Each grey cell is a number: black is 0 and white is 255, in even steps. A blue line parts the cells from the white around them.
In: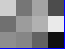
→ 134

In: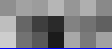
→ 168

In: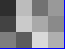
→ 92

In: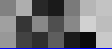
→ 26

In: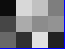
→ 48

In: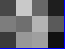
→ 152

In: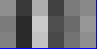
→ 73

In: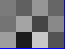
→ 28
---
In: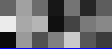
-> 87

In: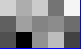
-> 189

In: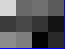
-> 3

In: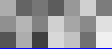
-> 112

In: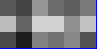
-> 136

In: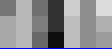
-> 141

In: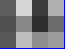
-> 142

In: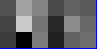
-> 98
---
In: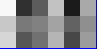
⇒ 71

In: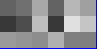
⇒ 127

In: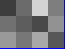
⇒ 168

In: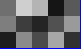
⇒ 167

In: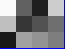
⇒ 147

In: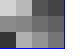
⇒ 147

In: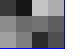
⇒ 43
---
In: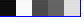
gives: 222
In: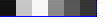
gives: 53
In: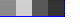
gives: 51
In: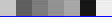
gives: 238
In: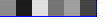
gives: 68
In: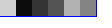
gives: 132
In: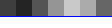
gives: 102
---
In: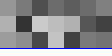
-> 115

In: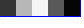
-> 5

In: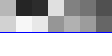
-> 102

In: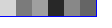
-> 101

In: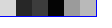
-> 185

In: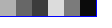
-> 11

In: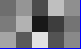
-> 137

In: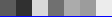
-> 236
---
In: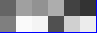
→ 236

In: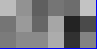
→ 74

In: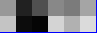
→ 219

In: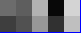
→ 191

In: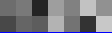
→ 200

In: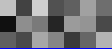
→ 73
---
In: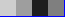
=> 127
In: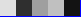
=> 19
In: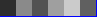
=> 96
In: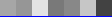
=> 66
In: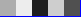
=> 80
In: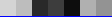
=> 147
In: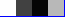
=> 184
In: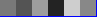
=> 136
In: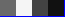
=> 17
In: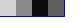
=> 96
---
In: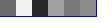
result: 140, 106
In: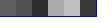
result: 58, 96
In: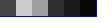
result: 7, 69
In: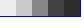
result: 45, 237
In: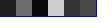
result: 74, 32
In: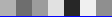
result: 143, 177
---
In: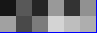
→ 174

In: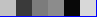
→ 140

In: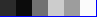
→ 157

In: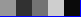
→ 115

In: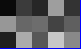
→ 158

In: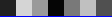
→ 154

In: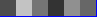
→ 117
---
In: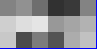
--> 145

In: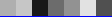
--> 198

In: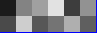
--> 131

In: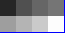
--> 80

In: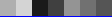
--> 212

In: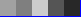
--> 127

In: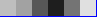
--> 162
